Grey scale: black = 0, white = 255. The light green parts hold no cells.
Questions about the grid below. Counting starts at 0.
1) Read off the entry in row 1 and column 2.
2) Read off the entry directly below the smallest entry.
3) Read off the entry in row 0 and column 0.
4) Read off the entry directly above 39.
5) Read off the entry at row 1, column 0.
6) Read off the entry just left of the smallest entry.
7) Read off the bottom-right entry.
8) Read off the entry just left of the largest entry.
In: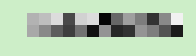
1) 93
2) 148
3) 178
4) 103
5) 168
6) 220
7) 27
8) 137

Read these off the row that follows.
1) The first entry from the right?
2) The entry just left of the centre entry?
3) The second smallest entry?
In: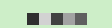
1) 95
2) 210
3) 65

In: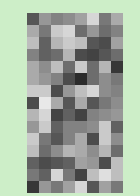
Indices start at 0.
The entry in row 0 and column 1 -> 151
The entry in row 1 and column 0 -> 170
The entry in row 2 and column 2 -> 181
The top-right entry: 170
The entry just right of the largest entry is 170
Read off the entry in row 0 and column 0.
86
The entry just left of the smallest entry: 76
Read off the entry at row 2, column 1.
97
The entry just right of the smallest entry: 109
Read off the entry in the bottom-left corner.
55
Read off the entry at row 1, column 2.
202
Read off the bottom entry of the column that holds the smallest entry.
214
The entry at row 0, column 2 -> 130
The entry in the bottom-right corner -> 120
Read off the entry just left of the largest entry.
76
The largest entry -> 232
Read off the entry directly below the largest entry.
214
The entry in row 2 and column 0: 190

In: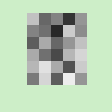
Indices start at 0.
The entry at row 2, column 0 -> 93
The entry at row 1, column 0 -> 131
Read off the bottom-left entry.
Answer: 122
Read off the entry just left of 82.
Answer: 170
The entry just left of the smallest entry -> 112
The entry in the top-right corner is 149
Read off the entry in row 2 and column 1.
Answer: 170
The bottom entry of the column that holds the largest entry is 237
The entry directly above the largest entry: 82

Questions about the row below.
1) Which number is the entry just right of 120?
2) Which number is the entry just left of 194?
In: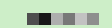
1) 194
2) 120

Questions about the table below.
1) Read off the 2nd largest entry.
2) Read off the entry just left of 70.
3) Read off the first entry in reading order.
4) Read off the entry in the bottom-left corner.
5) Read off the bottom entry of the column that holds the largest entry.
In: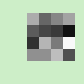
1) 190
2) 91
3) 172
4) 144
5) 80

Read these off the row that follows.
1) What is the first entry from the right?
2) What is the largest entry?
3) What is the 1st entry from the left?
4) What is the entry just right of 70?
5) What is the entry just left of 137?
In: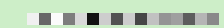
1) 137
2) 251
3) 240
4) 193
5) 181
